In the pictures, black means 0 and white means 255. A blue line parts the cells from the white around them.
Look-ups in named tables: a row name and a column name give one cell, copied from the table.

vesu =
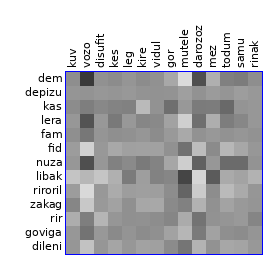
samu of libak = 163
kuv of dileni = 150
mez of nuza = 151
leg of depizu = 152
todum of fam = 146
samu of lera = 135
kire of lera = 134
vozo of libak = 183
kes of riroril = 171
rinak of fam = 146
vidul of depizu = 146
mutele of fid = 113
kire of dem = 140
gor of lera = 162
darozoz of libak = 213
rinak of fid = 151

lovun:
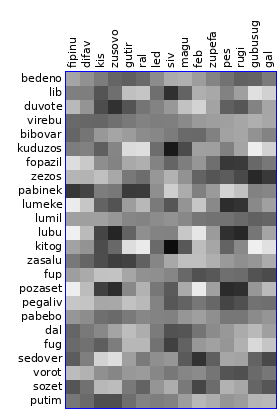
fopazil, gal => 120
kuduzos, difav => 129
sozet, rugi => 167
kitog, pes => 99
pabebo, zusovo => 106
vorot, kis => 144
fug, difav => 113
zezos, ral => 109
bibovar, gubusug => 146
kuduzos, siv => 25
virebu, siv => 127
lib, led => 111
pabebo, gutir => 122
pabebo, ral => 135
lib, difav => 126
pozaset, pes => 43
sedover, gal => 73
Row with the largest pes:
pabinek

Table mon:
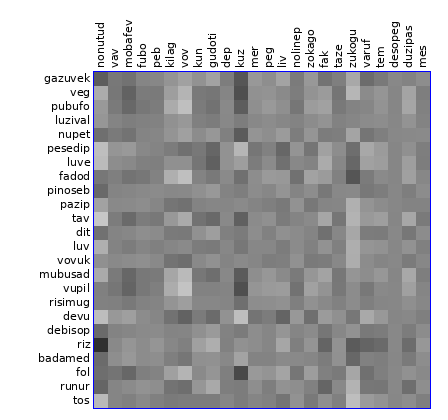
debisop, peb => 139
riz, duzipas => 108
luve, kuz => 158
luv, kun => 124
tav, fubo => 124
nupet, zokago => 149
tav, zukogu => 179
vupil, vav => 118
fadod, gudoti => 121
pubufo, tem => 147
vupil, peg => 154
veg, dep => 133
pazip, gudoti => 134
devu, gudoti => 107
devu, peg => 124
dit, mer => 141

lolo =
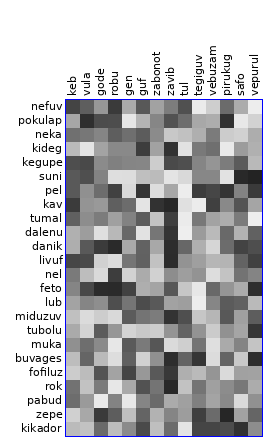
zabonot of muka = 86
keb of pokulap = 167
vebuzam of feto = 105
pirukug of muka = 170
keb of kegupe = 78
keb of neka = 112

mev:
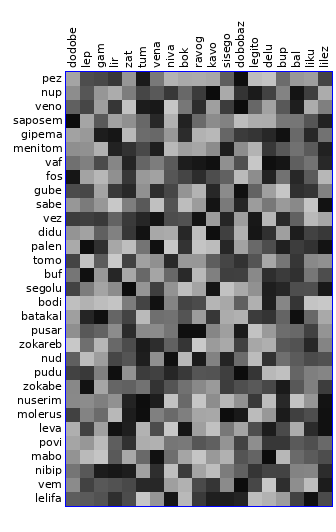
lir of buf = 38
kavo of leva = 193
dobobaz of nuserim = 145
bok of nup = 104
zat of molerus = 29
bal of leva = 172
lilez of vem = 28
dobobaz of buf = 64
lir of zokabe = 101
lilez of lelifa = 75
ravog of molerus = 166
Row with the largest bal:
nuserim

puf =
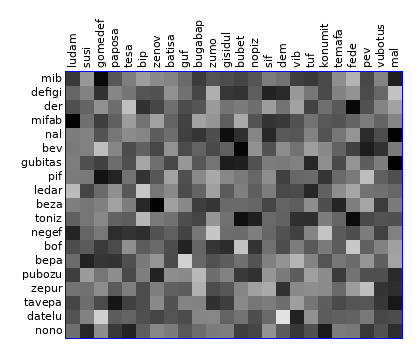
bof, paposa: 75
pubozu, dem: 123
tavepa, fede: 84
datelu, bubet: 115
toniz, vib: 47
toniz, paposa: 98
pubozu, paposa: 142
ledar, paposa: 143

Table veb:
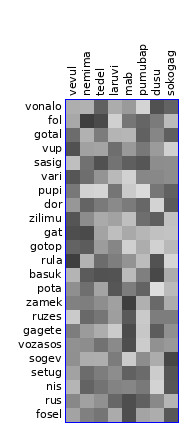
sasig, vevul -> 191
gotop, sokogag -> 185
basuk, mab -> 186
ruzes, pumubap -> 202
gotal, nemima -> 177
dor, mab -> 123

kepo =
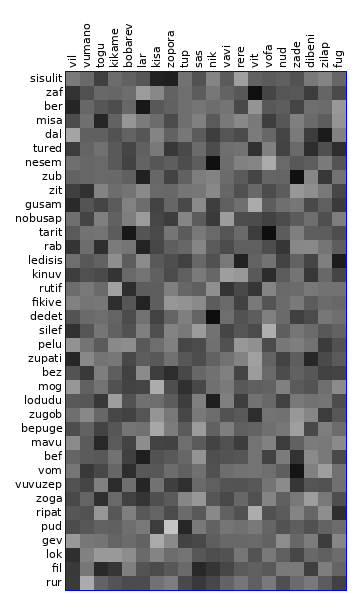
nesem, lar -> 99
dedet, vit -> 93
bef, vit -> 115
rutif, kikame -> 161
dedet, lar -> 114
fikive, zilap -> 107
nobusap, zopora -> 61

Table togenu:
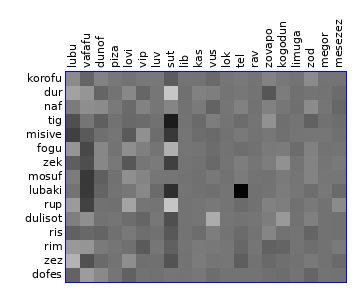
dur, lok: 116
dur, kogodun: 124
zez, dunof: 106
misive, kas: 109
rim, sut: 96
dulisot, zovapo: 125
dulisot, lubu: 127
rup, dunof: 113
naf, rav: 114
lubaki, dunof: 100
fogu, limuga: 108
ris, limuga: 116
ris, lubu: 97
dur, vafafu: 149
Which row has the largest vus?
dulisot

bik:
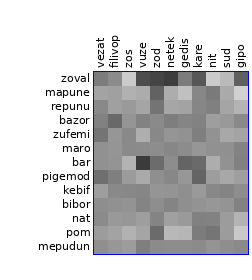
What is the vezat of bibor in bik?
142
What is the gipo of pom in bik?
201
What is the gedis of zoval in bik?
124
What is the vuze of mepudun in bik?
127
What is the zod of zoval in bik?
69
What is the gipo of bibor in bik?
130
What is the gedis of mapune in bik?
192
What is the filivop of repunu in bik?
160
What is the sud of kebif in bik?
132
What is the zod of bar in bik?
108
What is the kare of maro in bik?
150
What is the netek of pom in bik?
184
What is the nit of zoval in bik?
203
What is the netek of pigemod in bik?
135
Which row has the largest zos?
zoval

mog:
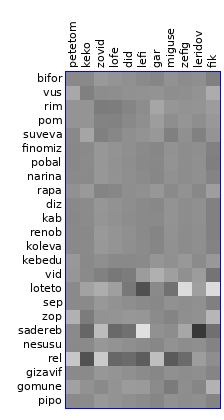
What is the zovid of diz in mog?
150
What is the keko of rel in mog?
82
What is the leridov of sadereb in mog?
56
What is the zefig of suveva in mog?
144
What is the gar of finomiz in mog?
135
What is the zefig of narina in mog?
141
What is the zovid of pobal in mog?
151
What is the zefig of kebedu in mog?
152
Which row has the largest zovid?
rel

